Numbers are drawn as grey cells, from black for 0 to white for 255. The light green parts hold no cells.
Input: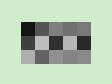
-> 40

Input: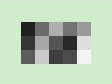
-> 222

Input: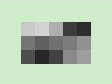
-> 146

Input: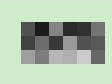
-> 89

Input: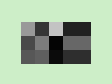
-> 103

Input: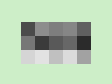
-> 43
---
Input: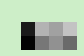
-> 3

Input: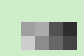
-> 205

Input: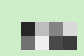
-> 113

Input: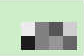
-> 28

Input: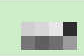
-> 118

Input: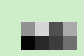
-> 5
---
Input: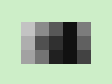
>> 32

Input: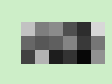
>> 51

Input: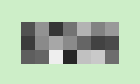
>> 193

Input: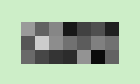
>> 147

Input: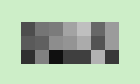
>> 63

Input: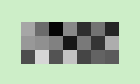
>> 69

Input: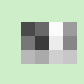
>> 170

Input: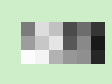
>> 151
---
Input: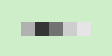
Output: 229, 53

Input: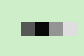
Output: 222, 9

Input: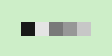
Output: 228, 24

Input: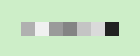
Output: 240, 33

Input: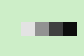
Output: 227, 13

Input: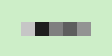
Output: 198, 30

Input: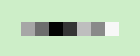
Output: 247, 4

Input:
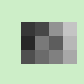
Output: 196, 40

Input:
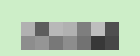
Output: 190, 56

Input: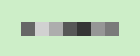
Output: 209, 53
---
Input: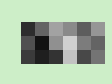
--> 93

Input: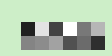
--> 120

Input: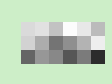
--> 232

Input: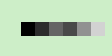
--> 145

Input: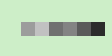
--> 90

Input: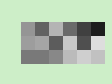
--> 64

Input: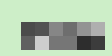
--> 147

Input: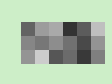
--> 92

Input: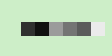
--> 91
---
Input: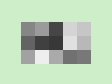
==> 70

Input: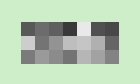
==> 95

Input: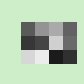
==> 170

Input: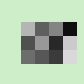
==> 132

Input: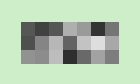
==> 86

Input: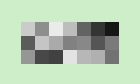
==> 235

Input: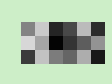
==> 37

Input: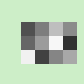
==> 190

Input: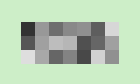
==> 110
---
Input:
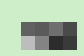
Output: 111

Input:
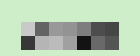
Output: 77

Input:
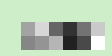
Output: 115

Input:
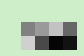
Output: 194

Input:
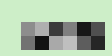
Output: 24

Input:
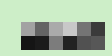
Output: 116

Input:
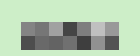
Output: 192

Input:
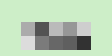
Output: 151
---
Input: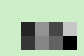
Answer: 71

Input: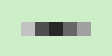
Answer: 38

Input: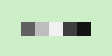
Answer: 241

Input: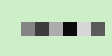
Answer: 172

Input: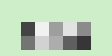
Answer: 158

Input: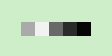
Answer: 105

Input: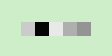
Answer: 233
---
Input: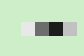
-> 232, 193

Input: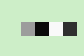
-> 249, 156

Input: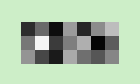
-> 245, 189

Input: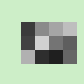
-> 209, 190

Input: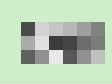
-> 232, 224

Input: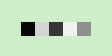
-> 241, 212

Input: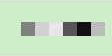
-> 230, 209

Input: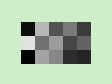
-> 225, 183
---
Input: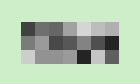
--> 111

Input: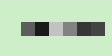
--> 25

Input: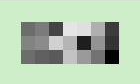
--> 123

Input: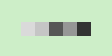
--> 197

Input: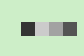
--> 203

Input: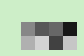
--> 87

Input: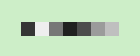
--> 238
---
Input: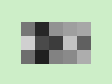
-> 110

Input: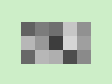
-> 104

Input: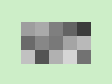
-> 193

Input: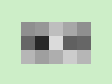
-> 182

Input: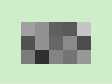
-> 124

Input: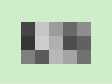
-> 127

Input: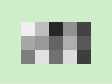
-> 126

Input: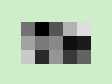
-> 201
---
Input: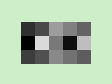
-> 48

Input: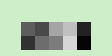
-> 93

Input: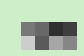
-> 120

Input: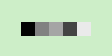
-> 3

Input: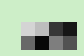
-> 212

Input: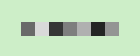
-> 105

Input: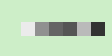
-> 235

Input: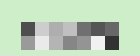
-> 78
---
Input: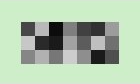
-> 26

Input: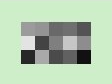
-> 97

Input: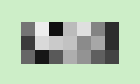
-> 95

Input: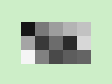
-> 93

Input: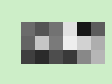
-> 136

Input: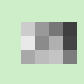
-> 196
